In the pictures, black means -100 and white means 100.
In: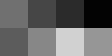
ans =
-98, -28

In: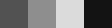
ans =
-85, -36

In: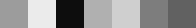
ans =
-24, 22

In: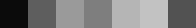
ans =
-36, -91

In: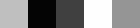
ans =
17, 50

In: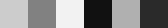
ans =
-67, 60

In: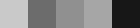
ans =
-82, 58

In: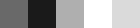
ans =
71, -18

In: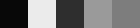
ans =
-2, -94
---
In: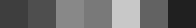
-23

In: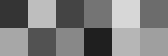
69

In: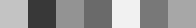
-6

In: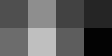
-48

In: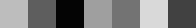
70

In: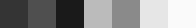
80

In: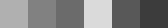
-31

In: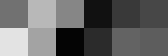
-55
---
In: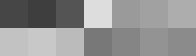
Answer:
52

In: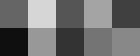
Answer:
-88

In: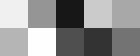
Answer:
42

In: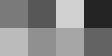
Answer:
47

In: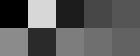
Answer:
9

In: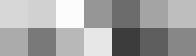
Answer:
34

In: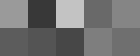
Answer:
-28

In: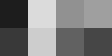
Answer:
-55

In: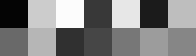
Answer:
-18

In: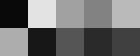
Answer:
36
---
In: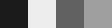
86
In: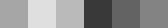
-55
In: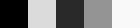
-68
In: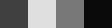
75
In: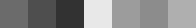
22
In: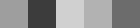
63
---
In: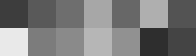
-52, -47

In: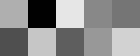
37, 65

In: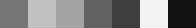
-8, -86

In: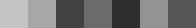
54, -33

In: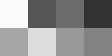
96, 2

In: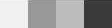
88, -54

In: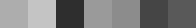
36, -30
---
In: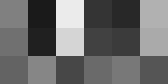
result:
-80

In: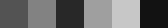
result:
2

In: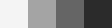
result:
29

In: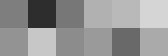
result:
-65

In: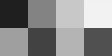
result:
3

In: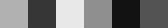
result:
-58

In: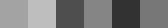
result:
49

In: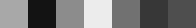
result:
-85
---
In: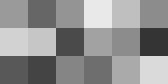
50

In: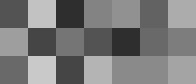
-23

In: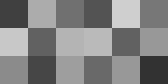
62

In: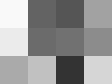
-33

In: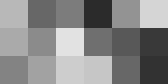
15

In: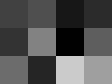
-82
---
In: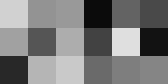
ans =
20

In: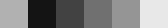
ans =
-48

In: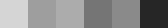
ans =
35

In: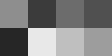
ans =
-15

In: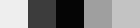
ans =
-96

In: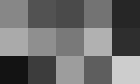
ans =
-42
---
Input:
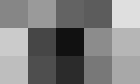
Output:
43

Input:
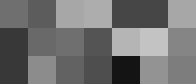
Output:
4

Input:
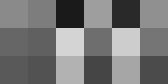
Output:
-8

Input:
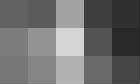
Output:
-68

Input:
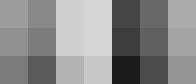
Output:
28

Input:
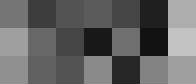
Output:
52

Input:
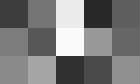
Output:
-20

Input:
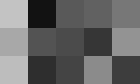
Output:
15
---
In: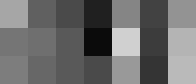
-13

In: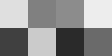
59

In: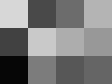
58

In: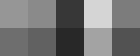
-24

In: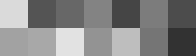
32

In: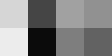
-91
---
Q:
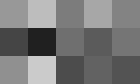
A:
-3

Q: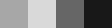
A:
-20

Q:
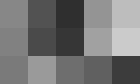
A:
-63

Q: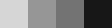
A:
-10

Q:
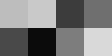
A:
-53

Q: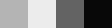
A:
-22

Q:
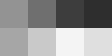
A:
-52
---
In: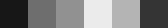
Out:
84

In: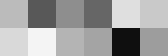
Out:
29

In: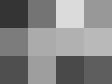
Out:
24

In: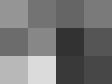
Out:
72

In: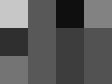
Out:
-31

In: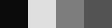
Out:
75

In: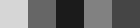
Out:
-79
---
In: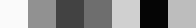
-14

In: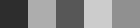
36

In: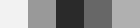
20

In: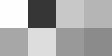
31

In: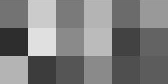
-33

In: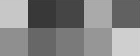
-19
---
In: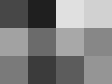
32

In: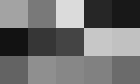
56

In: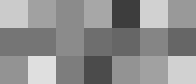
4

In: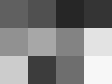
3

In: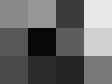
-27

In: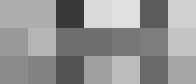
-2

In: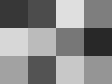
-7
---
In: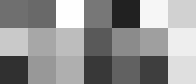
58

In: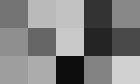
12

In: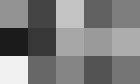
-79

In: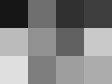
47

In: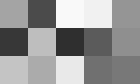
-57

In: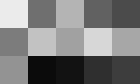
-3

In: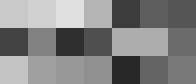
-48

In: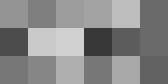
-40

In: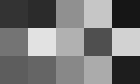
-9
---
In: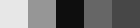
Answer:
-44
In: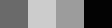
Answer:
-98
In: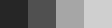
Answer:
62
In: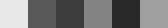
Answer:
25
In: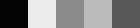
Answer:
-32
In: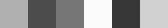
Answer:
64
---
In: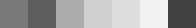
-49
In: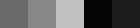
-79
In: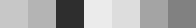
1
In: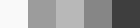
-51
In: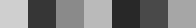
30
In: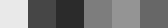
-19
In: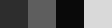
70
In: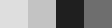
-14
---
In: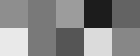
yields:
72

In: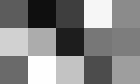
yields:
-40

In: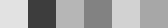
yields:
65

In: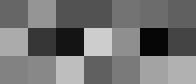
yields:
28

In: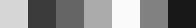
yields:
1

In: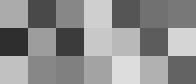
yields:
39
